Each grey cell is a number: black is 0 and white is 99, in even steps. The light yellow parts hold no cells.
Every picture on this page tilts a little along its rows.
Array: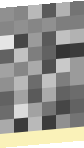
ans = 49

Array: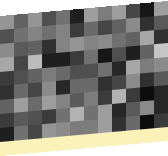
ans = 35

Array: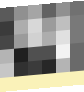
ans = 47

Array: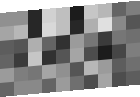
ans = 33

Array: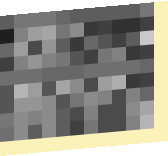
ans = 25

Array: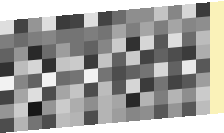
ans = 55

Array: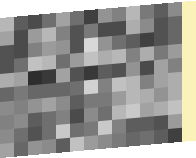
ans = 40

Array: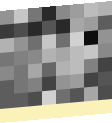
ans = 36
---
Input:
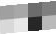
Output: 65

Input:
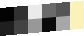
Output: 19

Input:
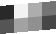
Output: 94

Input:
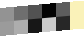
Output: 43

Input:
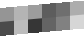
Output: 70

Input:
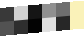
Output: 81

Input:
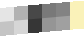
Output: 69

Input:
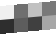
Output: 43

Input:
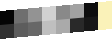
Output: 43
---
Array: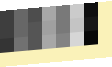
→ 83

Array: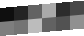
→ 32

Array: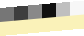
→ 74

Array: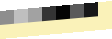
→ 35

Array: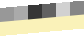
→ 81

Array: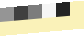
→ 95
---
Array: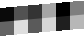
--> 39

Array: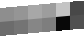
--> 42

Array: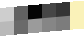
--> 72

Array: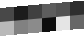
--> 72

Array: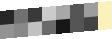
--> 57

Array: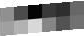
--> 62

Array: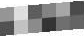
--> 32

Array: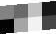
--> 1
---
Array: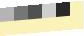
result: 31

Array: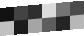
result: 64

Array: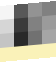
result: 44

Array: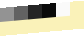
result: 14

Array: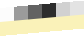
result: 38

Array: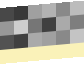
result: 66

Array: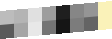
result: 90

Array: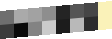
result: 51

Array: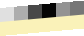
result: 28
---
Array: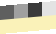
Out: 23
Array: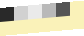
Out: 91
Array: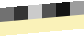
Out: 79
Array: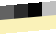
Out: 2
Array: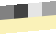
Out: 89
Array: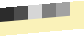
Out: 83
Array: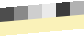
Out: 80
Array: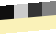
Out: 20
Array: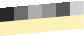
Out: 67
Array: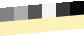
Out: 33
